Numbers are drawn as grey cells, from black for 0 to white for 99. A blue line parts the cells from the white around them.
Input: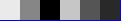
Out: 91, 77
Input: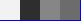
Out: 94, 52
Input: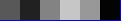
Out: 77, 59
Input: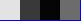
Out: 88, 42
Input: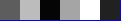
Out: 99, 73
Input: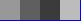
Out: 73, 59
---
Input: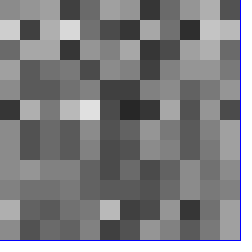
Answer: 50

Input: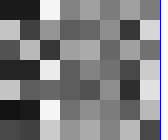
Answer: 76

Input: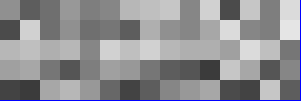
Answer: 71

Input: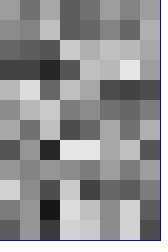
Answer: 81

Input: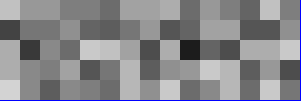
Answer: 67
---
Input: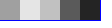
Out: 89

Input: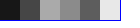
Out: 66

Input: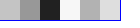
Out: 13

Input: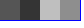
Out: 33

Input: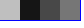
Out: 74

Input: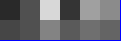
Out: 51

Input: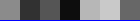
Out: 5

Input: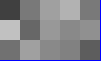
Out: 62

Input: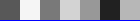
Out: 82
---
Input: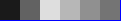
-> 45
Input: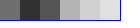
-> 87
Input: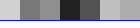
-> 67
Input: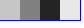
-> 90
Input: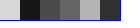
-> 19
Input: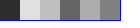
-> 50
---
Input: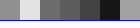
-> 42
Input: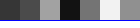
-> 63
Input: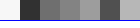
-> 43
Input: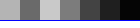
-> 78
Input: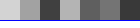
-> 25
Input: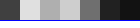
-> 68
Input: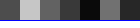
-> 38
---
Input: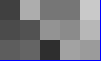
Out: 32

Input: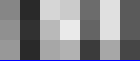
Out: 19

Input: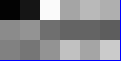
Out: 57

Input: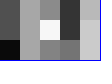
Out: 65

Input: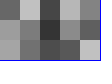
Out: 48

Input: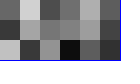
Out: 64

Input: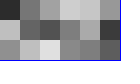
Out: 39

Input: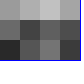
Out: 26
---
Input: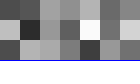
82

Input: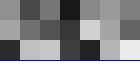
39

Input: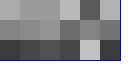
45

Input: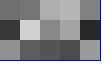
15

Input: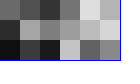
83

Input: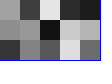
70

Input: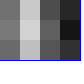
8
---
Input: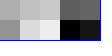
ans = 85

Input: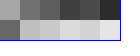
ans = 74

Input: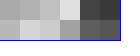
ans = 83

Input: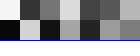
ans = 82

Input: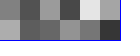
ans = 36

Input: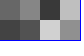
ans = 32
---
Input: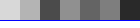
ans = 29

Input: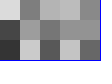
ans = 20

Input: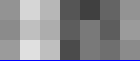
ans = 74

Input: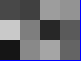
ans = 35

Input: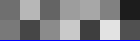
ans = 54

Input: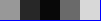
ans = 59

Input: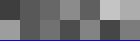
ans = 44

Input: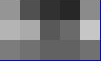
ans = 48
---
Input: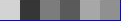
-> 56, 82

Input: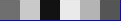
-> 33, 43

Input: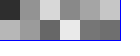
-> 77, 71

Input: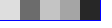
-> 15, 86

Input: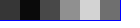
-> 43, 21

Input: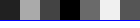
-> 33, 13

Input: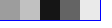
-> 91, 61
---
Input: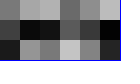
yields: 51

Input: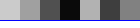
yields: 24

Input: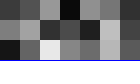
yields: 71

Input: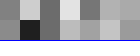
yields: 76

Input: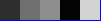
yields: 1

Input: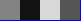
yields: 84

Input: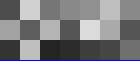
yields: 27

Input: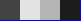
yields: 70

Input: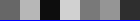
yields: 58

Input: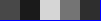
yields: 45
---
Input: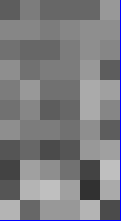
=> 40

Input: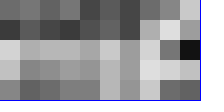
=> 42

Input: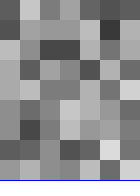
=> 39

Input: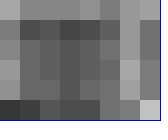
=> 48

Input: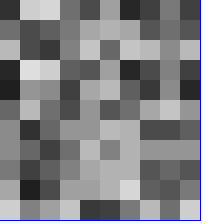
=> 25

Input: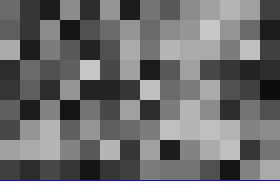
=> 70

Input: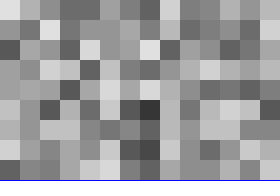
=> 69
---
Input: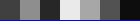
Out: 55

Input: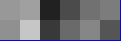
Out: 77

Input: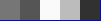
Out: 33

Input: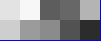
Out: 60

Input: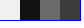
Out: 7

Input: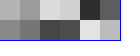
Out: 46

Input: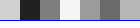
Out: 13

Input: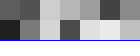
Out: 47

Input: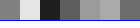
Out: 89
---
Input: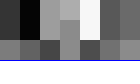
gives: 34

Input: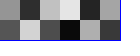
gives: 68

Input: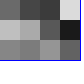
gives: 34

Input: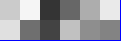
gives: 55

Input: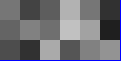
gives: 63

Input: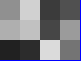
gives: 27

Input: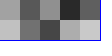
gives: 67

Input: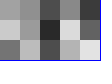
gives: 85

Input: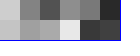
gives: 22
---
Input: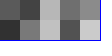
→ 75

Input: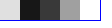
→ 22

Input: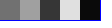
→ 21

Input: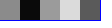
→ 60

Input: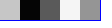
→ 35

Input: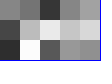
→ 34

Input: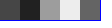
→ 61
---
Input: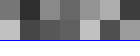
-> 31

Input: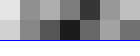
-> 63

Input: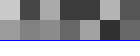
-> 19

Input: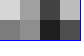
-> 12

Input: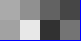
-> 19

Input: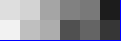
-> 39

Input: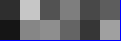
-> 21
